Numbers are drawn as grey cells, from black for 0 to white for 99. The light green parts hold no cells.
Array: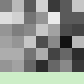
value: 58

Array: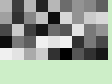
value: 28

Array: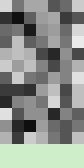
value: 41

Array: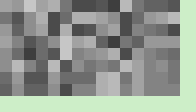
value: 59

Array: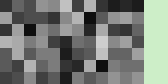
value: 20

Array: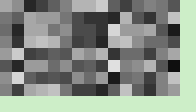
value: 42

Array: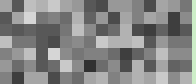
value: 38

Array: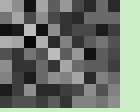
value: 7

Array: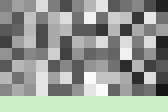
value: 34
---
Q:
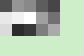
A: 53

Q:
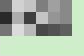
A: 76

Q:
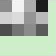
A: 67

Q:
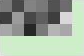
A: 51

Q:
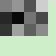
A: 32

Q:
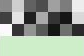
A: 38

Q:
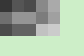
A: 29

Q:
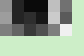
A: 4

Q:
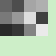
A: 64
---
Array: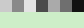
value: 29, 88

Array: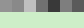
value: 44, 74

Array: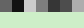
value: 49, 79

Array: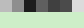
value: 37, 85

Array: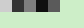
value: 49, 80

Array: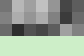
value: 67, 75

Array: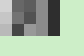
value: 32, 82

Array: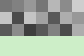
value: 63, 80

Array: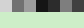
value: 8, 82
